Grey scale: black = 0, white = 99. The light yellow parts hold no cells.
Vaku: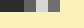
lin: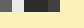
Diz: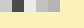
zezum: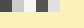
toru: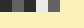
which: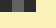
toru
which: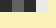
toru
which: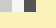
zezum
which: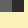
toru

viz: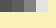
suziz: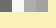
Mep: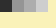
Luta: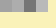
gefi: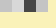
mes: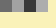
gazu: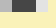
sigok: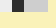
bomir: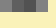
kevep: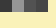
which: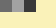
mes
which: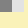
viz
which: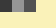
kevep
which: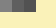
bomir

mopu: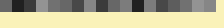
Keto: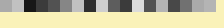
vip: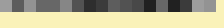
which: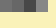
mopu
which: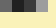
vip

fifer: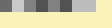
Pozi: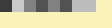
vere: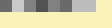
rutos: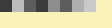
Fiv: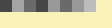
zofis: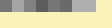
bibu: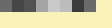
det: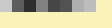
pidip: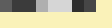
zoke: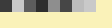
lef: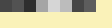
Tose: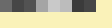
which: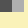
det
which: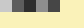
zoke

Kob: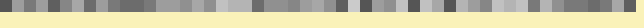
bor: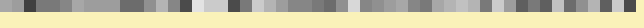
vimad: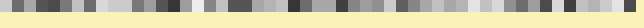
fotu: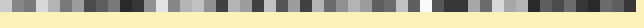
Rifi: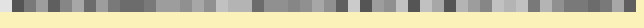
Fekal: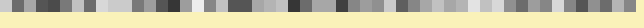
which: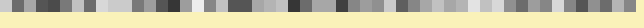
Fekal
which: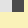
vimad

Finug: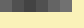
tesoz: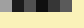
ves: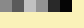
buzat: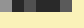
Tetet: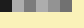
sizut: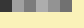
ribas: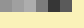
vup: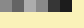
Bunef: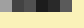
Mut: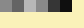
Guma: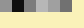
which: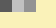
ves
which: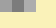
sizut
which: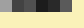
Bunef
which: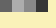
vup
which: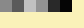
ves

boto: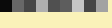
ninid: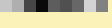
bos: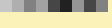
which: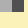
boto
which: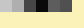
ninid
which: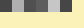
boto
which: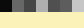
boto
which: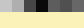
ninid
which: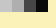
ninid

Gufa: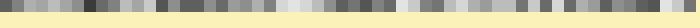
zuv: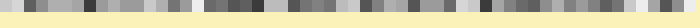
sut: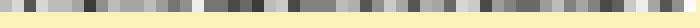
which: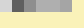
zuv
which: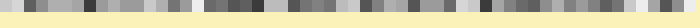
zuv

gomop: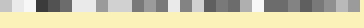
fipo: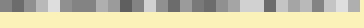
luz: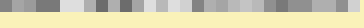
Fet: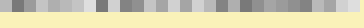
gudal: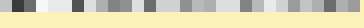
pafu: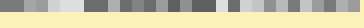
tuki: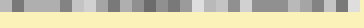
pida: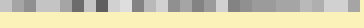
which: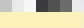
gomop
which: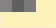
gomop
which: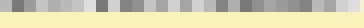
Fet
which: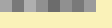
tuki

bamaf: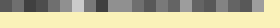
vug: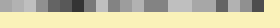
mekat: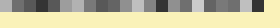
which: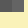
mekat
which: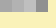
vug
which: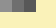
bamaf

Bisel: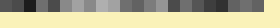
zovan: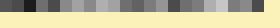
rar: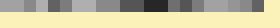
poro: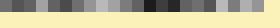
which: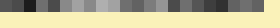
Bisel
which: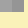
rar
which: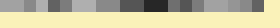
rar
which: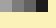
poro

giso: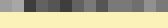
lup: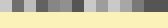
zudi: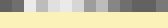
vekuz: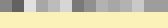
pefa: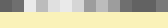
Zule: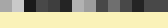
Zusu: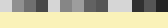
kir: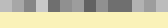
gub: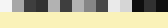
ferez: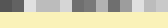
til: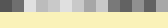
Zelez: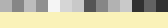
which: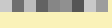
lup
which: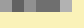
kir
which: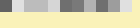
ferez
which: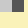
Zelez
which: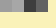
giso
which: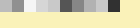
Zelez

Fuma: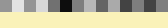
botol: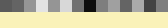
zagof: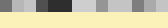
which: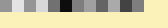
botol
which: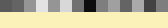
botol

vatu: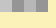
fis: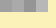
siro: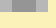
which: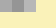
fis
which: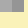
fis
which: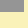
siro
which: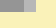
siro

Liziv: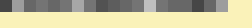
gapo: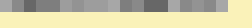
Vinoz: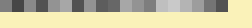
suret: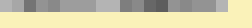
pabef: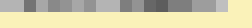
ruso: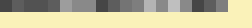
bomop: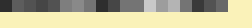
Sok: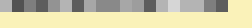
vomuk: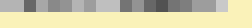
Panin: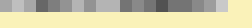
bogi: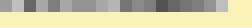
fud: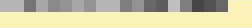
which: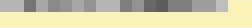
pabef
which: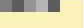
Sok
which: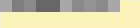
gapo
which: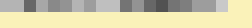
vomuk
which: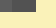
ruso

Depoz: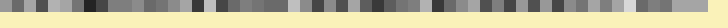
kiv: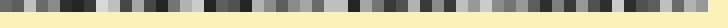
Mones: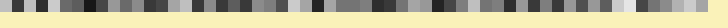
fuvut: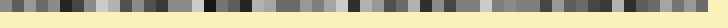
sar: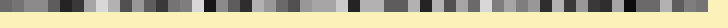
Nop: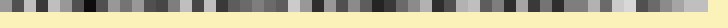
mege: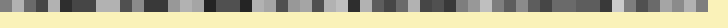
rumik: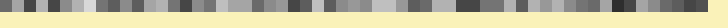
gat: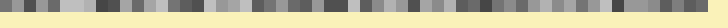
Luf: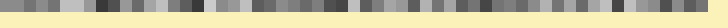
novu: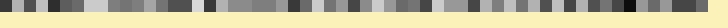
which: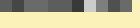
mege
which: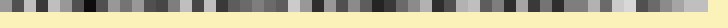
Nop
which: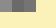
Depoz
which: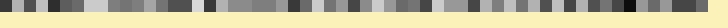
novu
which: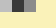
Mones
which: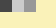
novu
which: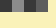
Mones

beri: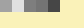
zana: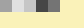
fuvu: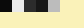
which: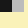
fuvu
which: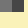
beri
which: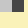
zana

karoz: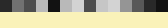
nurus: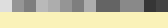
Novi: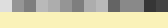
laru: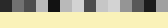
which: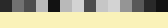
karoz
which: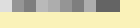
nurus

